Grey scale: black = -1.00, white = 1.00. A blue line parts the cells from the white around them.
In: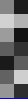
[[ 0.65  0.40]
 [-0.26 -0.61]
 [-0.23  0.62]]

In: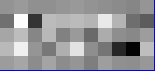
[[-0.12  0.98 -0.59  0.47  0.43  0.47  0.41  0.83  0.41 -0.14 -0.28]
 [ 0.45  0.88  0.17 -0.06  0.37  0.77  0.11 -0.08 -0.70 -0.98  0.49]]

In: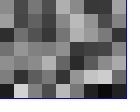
[[ 0.23 -0.45 -0.24 -0.50  0.07  0.46  0.15 -0.41  0.02]
 [-0.11  0.17  0.01 -0.02  0.12 -0.55 -0.49 -0.46  0.03]
 [-0.01 -0.61 -0.27 -0.05 -0.59  0.17  0.53  0.61 -0.17]]

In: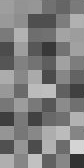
[[ 0.20  0.11 -0.38 -0.38 -0.02  0.39]
 [-0.40  0.24 -0.32 -0.56 -0.10  0.26]
 [ 0.35  0.07  0.33 -0.41  0.06 -0.22]
 [-0.07  0.22 -0.05 -0.32  0.09 -0.12]
 [ 0.17 -0.07  0.07  0.36  0.47  0.04]
 [ 0.37  0.05  0.51 -0.24  0.06 -0.61]]

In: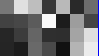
[[-0.48 -0.44 -0.29  0.95 -0.78  0.23 -0.47]
 [-0.71 -0.78 -0.18 -0.42 -0.87  0.41  0.85]]

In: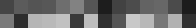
[[-0.04 -0.65  0.42  0.45  0.51 -0.55  0.48 -0.62 -0.33  0.57  0.44 -0.07
   0.40 -0.62]]

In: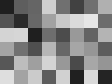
[[-0.35 -0.67 -0.19  0.27  0.58  0.72  0.80 -0.15]
 [ 0.29 -0.11 -0.38  0.43 -0.19  0.30  0.18 -0.27]
 [ 0.74  0.28  0.59 -0.27  0.64 -0.75  0.70 -0.72]]
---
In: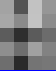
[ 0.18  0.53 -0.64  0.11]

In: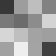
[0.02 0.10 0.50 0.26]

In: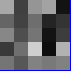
[-0.85 -0.72 -0.08 -0.13 -0.08]

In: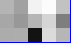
[ 0.52  0.67 -0.85]

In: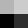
[ 0.60 -0.98]

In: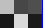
[-0.38  0.71]

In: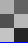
[-0.23 -0.37]
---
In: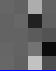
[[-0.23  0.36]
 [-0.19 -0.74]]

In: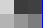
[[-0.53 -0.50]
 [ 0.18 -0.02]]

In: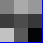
[[ 0.33  0.19]
 [-0.40 -0.56]]

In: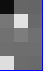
[[-0.20 -0.21]
 [ 0.77 -0.18]]

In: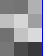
[[-0.09  0.39]
 [ 0.68  0.25]]

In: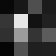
[[-0.81 -0.38]
 [ 0.81 -0.86]]
